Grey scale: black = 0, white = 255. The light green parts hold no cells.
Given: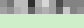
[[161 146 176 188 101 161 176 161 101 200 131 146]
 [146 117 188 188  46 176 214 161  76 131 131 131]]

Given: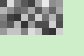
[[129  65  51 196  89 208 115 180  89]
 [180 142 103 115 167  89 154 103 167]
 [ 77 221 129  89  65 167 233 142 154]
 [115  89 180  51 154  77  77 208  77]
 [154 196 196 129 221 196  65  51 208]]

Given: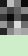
[[ 54  11  82  38]
 [109  66  96 136]
 [ 25 190 123  11]
 [ 38 136 177 164]
 [152  82 220 109]]

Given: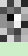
[[200 106  64 174]
 [ 78 119  90 188]
 [ 52 213 106 188]
 [213  64 200  39]
 [145 132 239  39]
 [145   9 252 160]]

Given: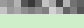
[[195 155 167 142 127 142 127 209 179  98 127  85]
 [155 142 179  85  57  98 195 167  69 179 114  98]]

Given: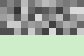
[[146 120  52 202 104  78  90 120  65 133 217 217]
 [158 173  90 173  78 217 120 146 187  90 146 173]
 [104 133 104 187 120 158 187 173 133 120 133 104]
 [ 78  78 173  90 202 120  65 217  65 146  78 202]
 [104 202 202 133 158 146 173  65 133 173 158 104]]

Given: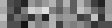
[[166  94  51 126 210 194 222 126  94 141  94 194 166 110  79 153]
 [178  79  63  35 153 126 153 178 110 178  94 178 126  63  35 153]
 [166  79  79  20 166 126 141 178  63 141 126 141 110  51  79  79]
 [194  63 110  94  51 126  35 178 141 153 153  63  79 194  51 166]]

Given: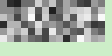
[[139  44  32 109 109 207 139 195  97 166 125  70  57 154 125]
 [195 154  70 154 249  70 207  97  85 195  85 221 234 154 249]
 [234 180  97 166 109  97  70 166 180  44 139 249 207 166 180]
 [139 139 109 154 221  85 195  32 109 166 195 207 221 125 195]
 [154 207 166 207  70 195  70 234 125 166  97  85 207 125  97]
 [ 44 180 180  85 125 221 139 154 125  85 139 207 125  57  70]]

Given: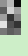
[[146 185  12]
 [226  80  51]
 [119  93 107]
 [159  51 131]
 [ 93 210 159]]
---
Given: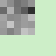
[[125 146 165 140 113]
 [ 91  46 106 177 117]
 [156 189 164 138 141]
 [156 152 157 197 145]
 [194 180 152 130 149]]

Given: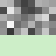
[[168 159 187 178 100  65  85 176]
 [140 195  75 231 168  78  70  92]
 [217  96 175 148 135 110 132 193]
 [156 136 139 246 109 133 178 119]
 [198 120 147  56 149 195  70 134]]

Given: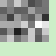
[[ 97 118 178 135 203 149  77]
 [118 116  97 124  94  97 160]
 [155  49 130  66 158 117  93]
 [252 229 171 170 167 208 121]
 [105 201  87 145  31  92 202]
 [ 92 153 151 202 115 151 201]]

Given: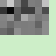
[[122 193 149 200 125  71 126]
 [127  76  51   8  94  61  61]
 [120 129 132 146  90 168 141]
 [100 140 129 109 125 124 126]
 [120 140 107  92 142 125 126]]

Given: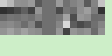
[[132 195 204 183 145 143 154  89 112 112 155 113 130 140  90]
 [125  51  48  58  74  96  66 149 112 112  74 119 108 143 158]
 [107 109 105 117 113 121 113 131 112 112 120 163  77 151 143]
 [112 132 133 138 128 109 131  83 112 112 134 217  93  73  88]
 [107 145 147 161 145 161 145 140 112 112 150  66 149 138 146]]

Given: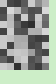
[[141 179 195  70  61  89 203]
 [ 83 216  71 215 185 108  78]
 [201 112  82 183  75 205  83]
 [191 103 203 188  99  58  46]
 [174 214  67 205  84  81 176]
 [ 61  68 201 193 171 169  73]
 [ 78 200 201  67 173 176  69]
 [ 84  70  68 190 199 195 158]
 [ 96 205  98  69 191 204  79]
 [ 61 118 205 194  51 173  84]]

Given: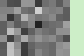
[[ 92 128 117  78  75 150 149  58 110 121]
 [130  93 130 131 159 112 103 207 133 125]
 [ 98  92 138  54  98 177 139 117 123 137]
 [113 160  95 128  92 109 134  33  99 109]
 [144 145  95 189 153  63  97 127 113 106]
 [112  78 145  64 118 170 126 147 130 139]
 [142 153  89 190 143  61 100 115 113 105]
 [148 143  93 193 157  60  94 133 115 106]]
